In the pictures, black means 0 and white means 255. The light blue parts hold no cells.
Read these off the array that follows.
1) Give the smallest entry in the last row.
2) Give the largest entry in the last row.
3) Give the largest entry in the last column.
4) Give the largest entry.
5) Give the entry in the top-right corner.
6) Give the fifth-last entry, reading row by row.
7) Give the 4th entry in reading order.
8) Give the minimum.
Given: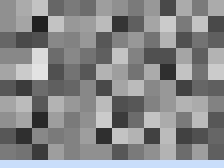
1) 59
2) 179
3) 203
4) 227
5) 171
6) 144
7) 102
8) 33

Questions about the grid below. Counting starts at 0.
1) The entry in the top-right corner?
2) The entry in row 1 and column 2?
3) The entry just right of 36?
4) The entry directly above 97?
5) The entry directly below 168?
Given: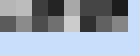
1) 28
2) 77
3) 168
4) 69
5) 204

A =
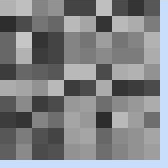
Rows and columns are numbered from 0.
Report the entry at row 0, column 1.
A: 191
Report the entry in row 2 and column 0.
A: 103
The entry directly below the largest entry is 178
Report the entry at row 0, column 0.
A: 178
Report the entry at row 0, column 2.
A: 132
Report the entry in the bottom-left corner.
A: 95
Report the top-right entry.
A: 87
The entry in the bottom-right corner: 158
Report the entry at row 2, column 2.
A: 52
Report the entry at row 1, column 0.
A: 45

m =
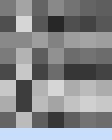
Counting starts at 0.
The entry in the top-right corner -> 94
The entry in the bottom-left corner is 100
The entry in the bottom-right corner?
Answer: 108
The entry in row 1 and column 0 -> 79
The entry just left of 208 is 194
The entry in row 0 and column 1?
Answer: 164
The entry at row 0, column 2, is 100
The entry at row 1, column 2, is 87
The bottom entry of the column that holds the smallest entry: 54
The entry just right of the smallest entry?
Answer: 79
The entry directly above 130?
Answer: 39
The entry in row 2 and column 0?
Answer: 137
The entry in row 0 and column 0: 123

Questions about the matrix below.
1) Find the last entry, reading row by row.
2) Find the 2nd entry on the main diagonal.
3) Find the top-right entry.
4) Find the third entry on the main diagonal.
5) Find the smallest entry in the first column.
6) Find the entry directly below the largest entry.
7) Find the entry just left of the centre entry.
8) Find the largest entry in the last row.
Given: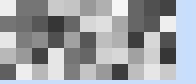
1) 202
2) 110
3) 67
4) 140
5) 95
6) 168
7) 161
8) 238

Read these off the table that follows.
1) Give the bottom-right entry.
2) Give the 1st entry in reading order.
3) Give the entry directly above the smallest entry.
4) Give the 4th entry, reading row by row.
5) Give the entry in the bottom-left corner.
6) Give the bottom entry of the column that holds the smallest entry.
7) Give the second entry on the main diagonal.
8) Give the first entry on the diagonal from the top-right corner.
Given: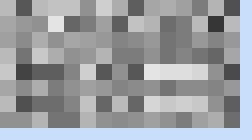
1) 109
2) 186
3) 180
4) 194
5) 145
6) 173
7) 152
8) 80

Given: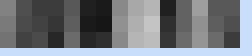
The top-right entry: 87
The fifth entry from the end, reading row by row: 53
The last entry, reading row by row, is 60
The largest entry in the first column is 130
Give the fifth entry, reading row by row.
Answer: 87
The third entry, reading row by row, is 60
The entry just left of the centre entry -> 21
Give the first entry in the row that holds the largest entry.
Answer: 122
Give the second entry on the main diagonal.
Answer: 74
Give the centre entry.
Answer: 144
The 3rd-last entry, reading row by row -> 150
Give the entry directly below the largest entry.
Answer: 188
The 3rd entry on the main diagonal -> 74

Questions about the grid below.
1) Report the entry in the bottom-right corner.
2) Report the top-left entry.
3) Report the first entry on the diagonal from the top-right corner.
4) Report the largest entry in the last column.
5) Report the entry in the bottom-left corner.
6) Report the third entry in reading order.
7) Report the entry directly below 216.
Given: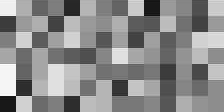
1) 141
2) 239
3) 203
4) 216
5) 24
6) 100
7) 141

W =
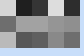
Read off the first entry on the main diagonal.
213
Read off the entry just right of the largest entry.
45
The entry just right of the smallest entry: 53
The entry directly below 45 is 143

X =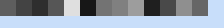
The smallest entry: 23
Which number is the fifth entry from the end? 157
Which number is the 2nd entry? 67
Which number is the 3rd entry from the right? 73
